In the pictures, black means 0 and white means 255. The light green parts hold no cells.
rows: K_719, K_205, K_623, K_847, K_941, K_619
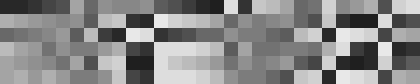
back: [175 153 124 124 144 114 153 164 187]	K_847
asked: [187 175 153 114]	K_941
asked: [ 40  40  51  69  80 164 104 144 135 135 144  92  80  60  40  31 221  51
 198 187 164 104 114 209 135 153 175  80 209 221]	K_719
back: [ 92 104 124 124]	K_623
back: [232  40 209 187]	K_623

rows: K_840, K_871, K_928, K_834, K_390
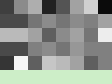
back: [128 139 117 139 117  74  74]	K_871
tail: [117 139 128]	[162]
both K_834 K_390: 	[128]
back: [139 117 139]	K_871
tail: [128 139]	[117 151 128 128]
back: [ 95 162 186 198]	K_390

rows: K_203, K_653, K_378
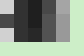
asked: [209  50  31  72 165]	K_203
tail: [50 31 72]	[165]

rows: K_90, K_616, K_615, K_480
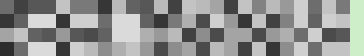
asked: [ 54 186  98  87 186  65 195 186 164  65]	K_90
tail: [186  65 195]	[186 164  65 195 130 186 153 207 109 195 121]
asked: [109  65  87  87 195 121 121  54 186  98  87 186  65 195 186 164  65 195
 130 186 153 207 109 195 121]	K_90
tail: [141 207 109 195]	[195]
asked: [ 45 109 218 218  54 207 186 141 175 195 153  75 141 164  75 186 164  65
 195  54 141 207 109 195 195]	K_480

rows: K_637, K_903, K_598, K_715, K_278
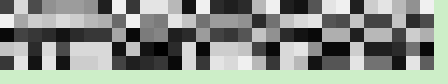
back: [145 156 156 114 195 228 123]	K_903
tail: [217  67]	[ 31  43  55   9 217  55 228 217 240 184  55 217 184  19  85  85 228 114
 114  19 228  94]
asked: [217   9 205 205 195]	K_715
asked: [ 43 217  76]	K_715

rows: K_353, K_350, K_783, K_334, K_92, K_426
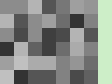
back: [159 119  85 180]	K_353
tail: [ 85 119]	[159 149]
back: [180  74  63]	K_783
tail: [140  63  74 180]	[85]
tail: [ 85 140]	[159 109  51 130]

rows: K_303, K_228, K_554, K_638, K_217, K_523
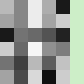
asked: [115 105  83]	K_554
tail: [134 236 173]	[25]

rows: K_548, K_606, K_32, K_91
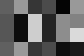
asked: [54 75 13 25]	K_91
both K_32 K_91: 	[13]
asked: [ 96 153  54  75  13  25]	K_91
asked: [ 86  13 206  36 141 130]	K_606
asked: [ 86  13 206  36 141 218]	K_32

